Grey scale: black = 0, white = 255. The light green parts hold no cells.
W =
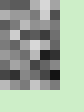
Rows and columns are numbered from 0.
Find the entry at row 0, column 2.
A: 91
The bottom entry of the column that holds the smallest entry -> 123
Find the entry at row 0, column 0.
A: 101
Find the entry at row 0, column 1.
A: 91
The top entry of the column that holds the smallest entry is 164
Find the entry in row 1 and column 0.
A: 176
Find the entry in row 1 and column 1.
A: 154
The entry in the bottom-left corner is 185
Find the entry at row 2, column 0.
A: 91
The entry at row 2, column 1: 123

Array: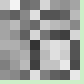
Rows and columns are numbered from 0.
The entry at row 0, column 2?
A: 105
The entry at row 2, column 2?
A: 127
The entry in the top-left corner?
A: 204
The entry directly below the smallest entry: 74
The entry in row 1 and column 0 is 116
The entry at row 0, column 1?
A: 243
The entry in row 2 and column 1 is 186
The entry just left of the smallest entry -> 155
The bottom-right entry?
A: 232
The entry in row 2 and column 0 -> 164
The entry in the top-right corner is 164
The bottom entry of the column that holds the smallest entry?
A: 223
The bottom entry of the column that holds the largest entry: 136
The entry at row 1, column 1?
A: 96

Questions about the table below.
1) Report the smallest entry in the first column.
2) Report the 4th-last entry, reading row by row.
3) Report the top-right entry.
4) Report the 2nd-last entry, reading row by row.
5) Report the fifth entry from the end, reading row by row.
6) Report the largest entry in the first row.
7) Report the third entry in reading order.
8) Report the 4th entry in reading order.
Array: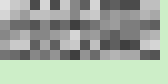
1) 116
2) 168
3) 191
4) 95
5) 180
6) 225
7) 191
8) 75

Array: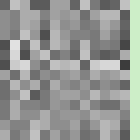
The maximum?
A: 225
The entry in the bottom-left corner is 172
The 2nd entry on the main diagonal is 130
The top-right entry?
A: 193
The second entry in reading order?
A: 193
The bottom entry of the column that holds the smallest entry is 91
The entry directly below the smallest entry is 183
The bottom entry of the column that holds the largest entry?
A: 121
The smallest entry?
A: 60
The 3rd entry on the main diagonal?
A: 172
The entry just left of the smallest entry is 215
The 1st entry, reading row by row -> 100
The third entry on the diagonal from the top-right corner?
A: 172
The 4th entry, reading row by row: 91
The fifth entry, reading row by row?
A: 91
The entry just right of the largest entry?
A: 100
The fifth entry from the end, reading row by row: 111
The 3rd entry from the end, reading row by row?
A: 183
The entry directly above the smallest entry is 172
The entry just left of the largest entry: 79
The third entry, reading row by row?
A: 172
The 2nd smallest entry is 70
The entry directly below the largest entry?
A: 215
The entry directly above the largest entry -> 121
